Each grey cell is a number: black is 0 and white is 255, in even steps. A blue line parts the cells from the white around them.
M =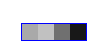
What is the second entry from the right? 112
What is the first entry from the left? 169
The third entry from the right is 193

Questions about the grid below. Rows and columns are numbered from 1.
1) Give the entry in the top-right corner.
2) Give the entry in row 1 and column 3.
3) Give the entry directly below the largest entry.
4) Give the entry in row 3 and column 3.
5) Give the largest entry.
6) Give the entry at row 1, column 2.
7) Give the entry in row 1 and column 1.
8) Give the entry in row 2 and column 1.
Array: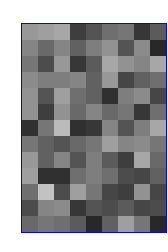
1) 91
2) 167
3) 133
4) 152
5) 194
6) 159
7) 152
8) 133

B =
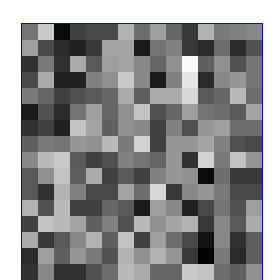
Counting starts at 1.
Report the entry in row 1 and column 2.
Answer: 202
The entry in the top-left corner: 116
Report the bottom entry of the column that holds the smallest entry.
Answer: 194
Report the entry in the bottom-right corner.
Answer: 144
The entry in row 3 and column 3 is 49
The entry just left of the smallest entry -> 57
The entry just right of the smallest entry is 122
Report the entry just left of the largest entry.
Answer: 144
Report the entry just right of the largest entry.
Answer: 96
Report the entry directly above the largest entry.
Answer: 57
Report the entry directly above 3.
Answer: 18
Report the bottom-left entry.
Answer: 49
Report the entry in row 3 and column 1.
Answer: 49
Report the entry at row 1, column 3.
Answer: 11
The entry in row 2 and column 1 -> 158
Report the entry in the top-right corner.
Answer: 136
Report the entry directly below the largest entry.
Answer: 230
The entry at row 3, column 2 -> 122
